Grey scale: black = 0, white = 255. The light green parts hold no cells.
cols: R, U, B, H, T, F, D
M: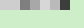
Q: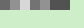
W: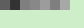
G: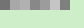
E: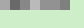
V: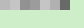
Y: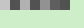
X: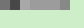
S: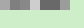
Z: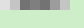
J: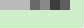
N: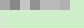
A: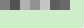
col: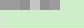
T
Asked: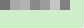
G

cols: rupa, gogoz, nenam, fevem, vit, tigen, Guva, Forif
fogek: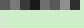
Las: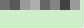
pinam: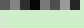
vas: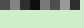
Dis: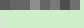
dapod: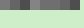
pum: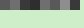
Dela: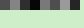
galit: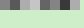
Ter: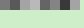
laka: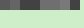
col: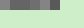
gogoz
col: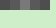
rupa
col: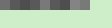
rupa

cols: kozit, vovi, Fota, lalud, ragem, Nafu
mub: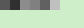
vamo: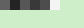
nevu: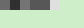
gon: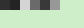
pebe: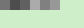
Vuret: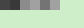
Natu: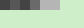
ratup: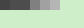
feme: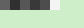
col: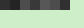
vovi
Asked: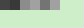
Vuret
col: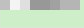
Nafu
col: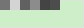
Fota
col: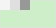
Nafu
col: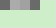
lalud

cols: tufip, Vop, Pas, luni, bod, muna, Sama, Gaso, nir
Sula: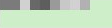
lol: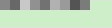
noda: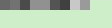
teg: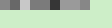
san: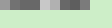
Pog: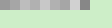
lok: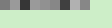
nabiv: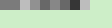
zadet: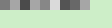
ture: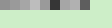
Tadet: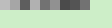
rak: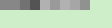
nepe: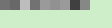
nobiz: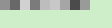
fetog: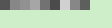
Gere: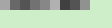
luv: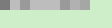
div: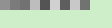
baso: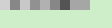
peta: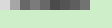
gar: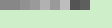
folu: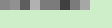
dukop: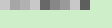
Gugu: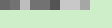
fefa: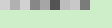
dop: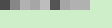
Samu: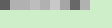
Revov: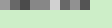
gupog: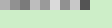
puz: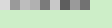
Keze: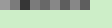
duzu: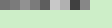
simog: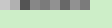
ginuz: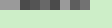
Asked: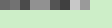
noda
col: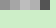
luni
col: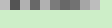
bod
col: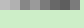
bod
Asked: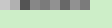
simog
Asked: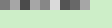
zadet

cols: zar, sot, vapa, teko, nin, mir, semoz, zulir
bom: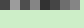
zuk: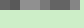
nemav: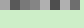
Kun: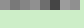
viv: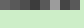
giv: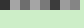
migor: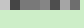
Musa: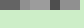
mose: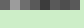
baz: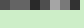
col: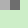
nin
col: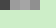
semoz
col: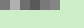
nin
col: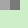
teko

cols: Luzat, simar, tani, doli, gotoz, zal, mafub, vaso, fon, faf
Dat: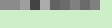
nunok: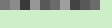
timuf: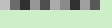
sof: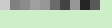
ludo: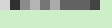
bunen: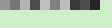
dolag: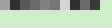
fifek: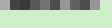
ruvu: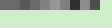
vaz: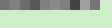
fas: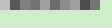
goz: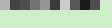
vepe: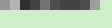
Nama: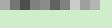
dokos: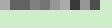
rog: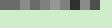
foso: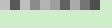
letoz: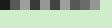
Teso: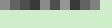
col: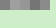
gotoz
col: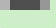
faf
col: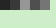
faf
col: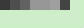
zal
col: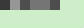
faf
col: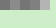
gotoz
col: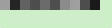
fon

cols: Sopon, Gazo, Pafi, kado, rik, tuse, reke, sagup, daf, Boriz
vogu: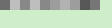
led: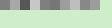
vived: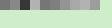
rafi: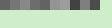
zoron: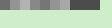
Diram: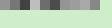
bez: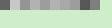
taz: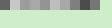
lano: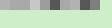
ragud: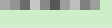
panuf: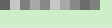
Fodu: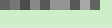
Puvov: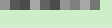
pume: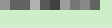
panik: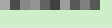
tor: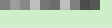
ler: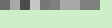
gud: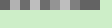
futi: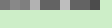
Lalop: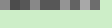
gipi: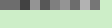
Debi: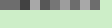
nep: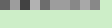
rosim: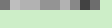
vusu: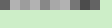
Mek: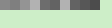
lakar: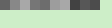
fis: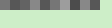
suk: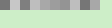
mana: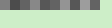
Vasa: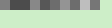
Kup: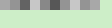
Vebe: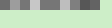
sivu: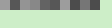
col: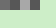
rik
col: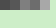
daf
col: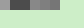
Boriz
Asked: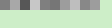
led
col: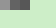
tuse
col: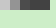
tuse

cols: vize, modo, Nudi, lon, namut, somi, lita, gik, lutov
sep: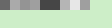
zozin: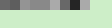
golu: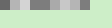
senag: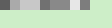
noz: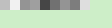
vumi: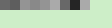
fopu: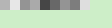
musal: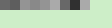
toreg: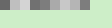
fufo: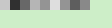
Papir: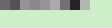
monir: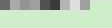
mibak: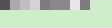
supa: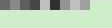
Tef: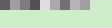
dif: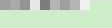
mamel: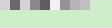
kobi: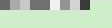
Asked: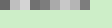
toreg
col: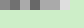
somi
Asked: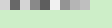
mamel

